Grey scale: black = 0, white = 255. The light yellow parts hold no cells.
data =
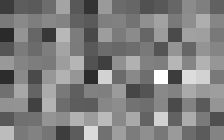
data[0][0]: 60
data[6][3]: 171
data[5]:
[44, 138, 74, 151, 178, 150, 43, 210, 107, 137, 110, 255, 60, 220, 210, 121]
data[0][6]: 51
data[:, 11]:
[88, 162, 156, 84, 126, 255, 137, 135, 210, 120]
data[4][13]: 133
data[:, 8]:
[107, 129, 123, 104, 145, 107, 155, 141, 137, 158]
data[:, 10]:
[81, 144, 102, 121, 129, 110, 84, 110, 99, 143]
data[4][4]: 157
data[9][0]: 188
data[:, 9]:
[102, 115, 139, 109, 177, 137, 70, 114, 169, 124]
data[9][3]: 117
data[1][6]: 90
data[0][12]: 102
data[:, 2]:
[90, 126, 102, 107, 125, 74, 100, 65, 113, 130]
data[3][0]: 85
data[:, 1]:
[93, 137, 148, 123, 132, 138, 167, 147, 112, 121]
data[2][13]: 161
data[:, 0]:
[60, 122, 42, 85, 153, 44, 112, 146, 88, 188]
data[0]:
[60, 93, 90, 109, 164, 88, 51, 154, 107, 102, 81, 88, 102, 139, 127, 97]
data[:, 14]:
[127, 174, 159, 148, 178, 210, 153, 90, 122, 91]
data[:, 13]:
[139, 142, 161, 102, 133, 220, 170, 130, 172, 108]
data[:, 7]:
[154, 127, 157, 108, 63, 210, 127, 135, 187, 113]
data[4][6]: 82
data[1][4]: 131

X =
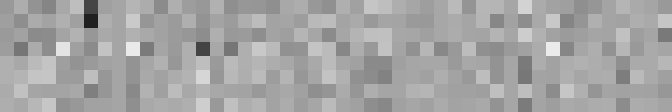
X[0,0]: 153
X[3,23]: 187
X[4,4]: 159
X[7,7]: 162
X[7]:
[174, 168, 183, 198, 146, 152, 162, 162, 165, 143, 169, 173, 170, 175, 206, 153, 192, 174, 181, 163, 172, 157, 166, 187, 166, 161, 142, 136, 161, 166, 161, 171, 163, 165, 169, 147, 166, 123, 164, 158, 170, 167, 172, 173, 140, 172, 170, 164]
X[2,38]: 177
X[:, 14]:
[152, 147, 141, 68, 190, 214, 179, 206]
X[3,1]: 118
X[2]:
[154, 162, 139, 140, 164, 178, 151, 169, 165, 177, 169, 162, 155, 151, 141, 175, 153, 155, 142, 163, 159, 181, 166, 139, 166, 180, 191, 192, 167, 166, 160, 167, 172, 165, 164, 180, 166, 205, 177, 162, 155, 159, 165, 164, 193, 158, 165, 121]
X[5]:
[176, 180, 196, 197, 156, 156, 190, 151, 165, 147, 169, 162, 172, 179, 214, 151, 184, 174, 187, 157, 180, 151, 166, 195, 177, 145, 140, 130, 164, 166, 161, 174, 163, 153, 189, 147, 166, 119, 163, 162, 175, 166, 172, 173, 125, 186, 170, 160]
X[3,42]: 174
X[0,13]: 157
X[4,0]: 176
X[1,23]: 188
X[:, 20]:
[168, 165, 159, 145, 168, 180, 168, 172]
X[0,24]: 175
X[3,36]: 154
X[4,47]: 183
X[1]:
[159, 142, 171, 163, 176, 160, 33, 174, 165, 202, 150, 162, 155, 175, 147, 163, 156, 174, 188, 163, 165, 157, 185, 188, 164, 170, 153, 165, 164, 154, 153, 167, 171, 165, 181, 135, 162, 141, 169, 200, 133, 149, 176, 164, 162, 174, 170, 197]
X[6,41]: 176
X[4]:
[176, 168, 186, 196, 159, 147, 154, 162, 165, 147, 166, 177, 151, 175, 190, 154, 186, 175, 181, 173, 168, 156, 169, 187, 166, 161, 138, 138, 160, 166, 167, 167, 154, 168, 166, 147, 166, 122, 173, 162, 173, 177, 173, 168, 143, 170, 170, 183]
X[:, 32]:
[186, 171, 172, 153, 154, 163, 161, 163]
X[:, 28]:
[174, 164, 167, 164, 160, 164, 165, 161]

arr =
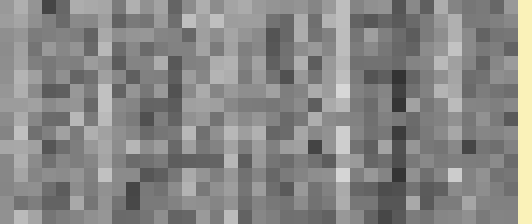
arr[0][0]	153
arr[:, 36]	[152, 136, 119, 99, 155, 138, 110, 136, 89, 140, 130, 107, 119, 111, 129, 131]
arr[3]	[140, 161, 116, 153, 135, 148, 105, 185, 108, 137, 106, 123, 130, 130, 163, 123, 162, 127, 136, 87, 113, 141, 153, 135, 189, 124, 138, 119, 104, 99, 140, 151, 195, 138, 121, 126, 99]
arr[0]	[153, 175, 148, 69, 103, 173, 169, 166, 123, 176, 145, 163, 100, 140, 174, 140, 164, 171, 154, 148, 144, 148, 133, 154, 190, 132, 144, 147, 85, 137, 95, 173, 132, 118, 122, 103, 152]
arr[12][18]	133
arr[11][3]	113
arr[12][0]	135
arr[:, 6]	[169, 136, 99, 105, 156, 112, 124, 104, 122, 175, 152, 134, 128, 125, 117, 144]
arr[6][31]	180
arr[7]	[156, 156, 161, 138, 147, 149, 104, 193, 138, 133, 100, 101, 92, 160, 162, 159, 136, 124, 123, 119, 127, 140, 94, 170, 183, 122, 108, 137, 53, 162, 119, 134, 187, 133, 132, 127, 136]
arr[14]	[144, 114, 126, 99, 99, 169, 117, 148, 115, 72, 122, 122, 130, 145, 143, 133, 146, 110, 131, 120, 116, 140, 114, 123, 173, 119, 119, 86, 86, 169, 90, 124, 124, 166, 132, 129, 129]
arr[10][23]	148
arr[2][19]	84
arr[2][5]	126
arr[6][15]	133
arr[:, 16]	[164, 157, 165, 162, 178, 174, 153, 136, 155, 184, 163, 183, 151, 158, 146, 187]
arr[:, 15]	[140, 191, 142, 123, 173, 180, 133, 159, 115, 144, 131, 100, 127, 144, 133, 124]
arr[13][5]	141
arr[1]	[157, 165, 144, 128, 106, 138, 136, 158, 98, 122, 117, 154, 110, 191, 161, 191, 157, 158, 158, 115, 104, 172, 111, 179, 190, 99, 87, 102, 90, 106, 124, 152, 176, 122, 123, 128, 136]
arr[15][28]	89
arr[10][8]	141
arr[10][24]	206
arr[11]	[135, 175, 139, 113, 135, 126, 134, 164, 129, 107, 113, 122, 93, 97, 99, 100, 183, 94, 153, 117, 108, 127, 113, 93, 164, 154, 102, 111, 79, 121, 137, 123, 127, 125, 124, 139, 107]
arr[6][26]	121
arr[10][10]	141
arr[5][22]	117
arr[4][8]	92
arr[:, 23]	[154, 179, 129, 135, 153, 154, 156, 170, 139, 146, 148, 93, 144, 130, 123, 98]
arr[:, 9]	[176, 122, 149, 137, 132, 95, 149, 133, 123, 134, 182, 107, 139, 70, 72, 107]
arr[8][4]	106

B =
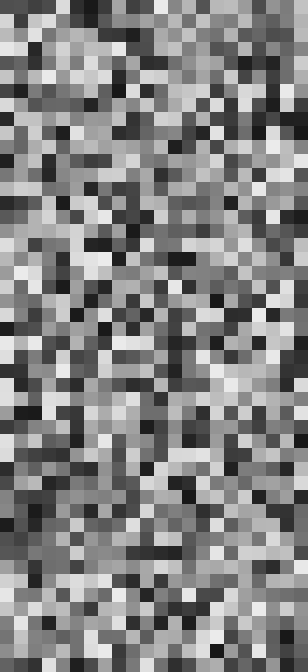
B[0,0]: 79
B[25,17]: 109
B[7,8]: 165
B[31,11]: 76
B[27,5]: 43
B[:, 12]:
[134, 184, 144, 193, 111, 159, 189, 170, 203, 134, 31, 163, 90, 169, 95, 113, 95, 120, 28, 85, 231, 151, 63, 66, 37, 56, 35, 63, 173, 188, 138, 156, 216, 185, 34, 170, 127, 100, 190, 36, 192, 152, 99, 48, 177, 171, 106, 47]
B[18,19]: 142
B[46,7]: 234
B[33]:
[44, 128, 96, 149, 118, 56, 45, 145, 92, 177, 31, 213, 185, 147, 113, 209, 32, 125, 122, 96, 38, 186]
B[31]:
[224, 144, 197, 93, 103, 33, 150, 231, 88, 152, 137, 76, 156, 36, 60, 156, 68, 209, 146, 78, 185, 24]
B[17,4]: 123
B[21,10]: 199
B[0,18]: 76
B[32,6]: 201
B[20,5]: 160
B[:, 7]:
[59, 88, 58, 187, 149, 220, 95, 100, 151, 169, 161, 70, 205, 119, 76, 231, 90, 32, 236, 191, 38, 109, 222, 25, 59, 218, 207, 122, 138, 172, 141, 231, 170, 145, 153, 128, 167, 89, 125, 138, 158, 227, 107, 182, 158, 111, 234, 161]
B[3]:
[230, 216, 39, 158, 210, 160, 190, 187, 232, 75, 77, 176, 193, 127, 159, 83, 93, 181, 76, 135, 100, 133]
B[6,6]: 189
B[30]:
[59, 79, 131, 138, 191, 53, 171, 141, 173, 161, 29, 67, 138, 66, 76, 148, 153, 97, 64, 128, 117, 79]
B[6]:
[68, 32, 123, 83, 118, 139, 189, 95, 24, 221, 45, 107, 189, 198, 210, 59, 131, 216, 203, 47, 233, 144]
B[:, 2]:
[64, 197, 225, 39, 49, 185, 123, 84, 194, 206, 173, 193, 110, 202, 92, 179, 179, 65, 179, 218, 230, 106, 61, 79, 233, 124, 143, 75, 97, 26, 131, 197, 65, 96, 185, 62, 27, 39, 92, 120, 53, 35, 120, 220, 117, 130, 127, 50]
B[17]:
[221, 179, 65, 117, 123, 212, 36, 32, 98, 54, 220, 116, 120, 212, 200, 213, 150, 222, 142, 73, 98, 190]
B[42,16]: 216
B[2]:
[186, 141, 225, 118, 159, 182, 165, 58, 55, 31, 79, 170, 144, 194, 128, 114, 178, 89, 102, 77, 82, 186]
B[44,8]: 223
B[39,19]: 184
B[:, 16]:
[188, 126, 178, 93, 83, 202, 131, 54, 59, 48, 175, 71, 87, 181, 32, 190, 164, 150, 210, 94, 117, 168, 44, 66, 178, 56, 194, 233, 201, 83, 153, 68, 60, 32, 144, 130, 190, 93, 159, 105, 187, 102, 216, 198, 105, 68, 155, 66]
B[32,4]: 49
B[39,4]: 114
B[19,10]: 161
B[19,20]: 128
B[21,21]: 55
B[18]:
[183, 134, 179, 128, 45, 219, 227, 236, 31, 194, 116, 81, 28, 27, 129, 177, 210, 135, 193, 142, 55, 205]
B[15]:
[89, 108, 179, 212, 134, 71, 204, 231, 57, 70, 40, 205, 113, 174, 125, 148, 190, 93, 58, 230, 43, 29]
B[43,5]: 109

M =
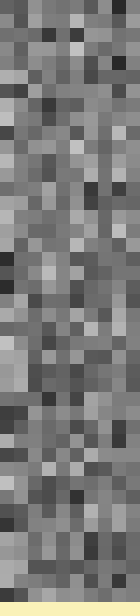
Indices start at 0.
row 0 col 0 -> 98
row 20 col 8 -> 133
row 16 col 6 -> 161
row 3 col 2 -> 152
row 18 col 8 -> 115
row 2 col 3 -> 56
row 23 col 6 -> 181
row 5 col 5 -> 127
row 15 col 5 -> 170
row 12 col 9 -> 130
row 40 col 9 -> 99
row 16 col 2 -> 105
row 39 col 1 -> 143
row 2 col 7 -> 147
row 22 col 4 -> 120
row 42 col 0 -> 59
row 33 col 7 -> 89
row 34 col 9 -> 121
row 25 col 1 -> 162
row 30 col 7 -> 146
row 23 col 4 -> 132
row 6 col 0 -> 84
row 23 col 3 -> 88
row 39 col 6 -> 58
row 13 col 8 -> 63
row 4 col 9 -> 129
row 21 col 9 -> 84
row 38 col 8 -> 82
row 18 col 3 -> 157
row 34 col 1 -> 148
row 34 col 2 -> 104
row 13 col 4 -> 113
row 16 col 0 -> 159
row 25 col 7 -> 87
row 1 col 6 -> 127
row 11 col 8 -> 157
